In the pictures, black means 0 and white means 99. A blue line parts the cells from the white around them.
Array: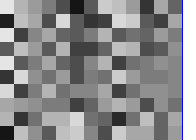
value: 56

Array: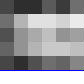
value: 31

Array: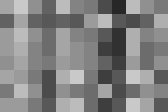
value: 47

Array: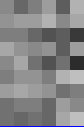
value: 44

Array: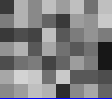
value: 74
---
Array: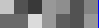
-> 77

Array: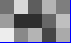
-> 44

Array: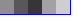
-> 55

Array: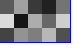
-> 35

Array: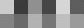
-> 79

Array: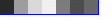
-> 16

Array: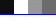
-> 6
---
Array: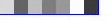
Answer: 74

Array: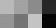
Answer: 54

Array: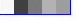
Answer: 47

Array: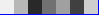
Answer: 16

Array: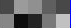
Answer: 56

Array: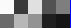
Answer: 87
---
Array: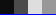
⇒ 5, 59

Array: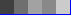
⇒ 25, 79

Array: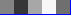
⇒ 51, 43

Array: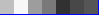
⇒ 74, 33

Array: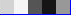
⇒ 82, 59

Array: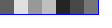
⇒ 37, 46

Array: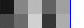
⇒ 9, 67

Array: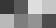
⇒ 21, 30
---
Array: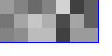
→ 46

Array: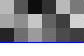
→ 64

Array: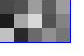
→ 11

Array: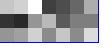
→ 20

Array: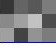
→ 53

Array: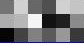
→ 67

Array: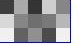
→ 84
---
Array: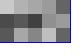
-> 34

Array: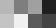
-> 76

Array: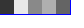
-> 20

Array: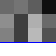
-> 50

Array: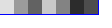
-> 87

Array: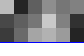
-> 23

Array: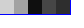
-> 81

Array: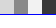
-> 84
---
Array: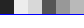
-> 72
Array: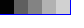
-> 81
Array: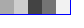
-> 94
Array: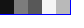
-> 72
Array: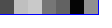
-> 56
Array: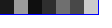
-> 79
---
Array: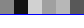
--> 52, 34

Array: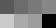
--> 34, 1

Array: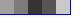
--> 62, 78

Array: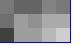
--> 47, 80

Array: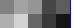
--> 50, 8

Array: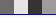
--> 42, 61
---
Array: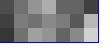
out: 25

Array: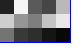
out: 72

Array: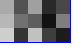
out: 28

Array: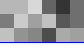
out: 43

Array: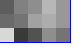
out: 59

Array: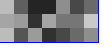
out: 41
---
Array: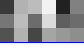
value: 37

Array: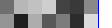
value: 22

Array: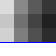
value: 26

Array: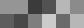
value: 71

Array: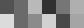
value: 46

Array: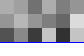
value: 40

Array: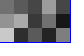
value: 44

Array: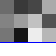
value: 75
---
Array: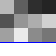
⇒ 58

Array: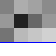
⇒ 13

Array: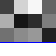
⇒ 8

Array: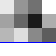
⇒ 40

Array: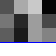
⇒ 15

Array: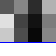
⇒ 26
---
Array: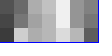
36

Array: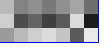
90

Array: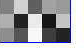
14

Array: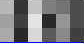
25

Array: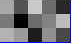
28

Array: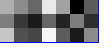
54

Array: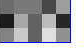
56
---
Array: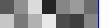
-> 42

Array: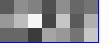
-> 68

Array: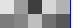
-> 69

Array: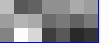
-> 47

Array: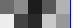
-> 69

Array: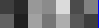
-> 50

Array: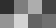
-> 26

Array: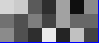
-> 40

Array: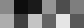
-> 49
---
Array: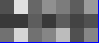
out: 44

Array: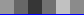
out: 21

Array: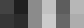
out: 54

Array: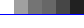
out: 45

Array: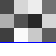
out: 78

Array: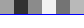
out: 54
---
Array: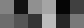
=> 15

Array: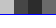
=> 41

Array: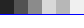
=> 54

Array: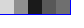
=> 43

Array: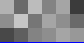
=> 37

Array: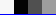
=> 61

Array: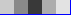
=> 67
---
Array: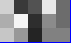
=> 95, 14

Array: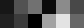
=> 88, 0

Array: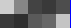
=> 80, 18

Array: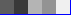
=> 93, 22

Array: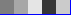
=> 89, 21

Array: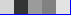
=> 88, 20
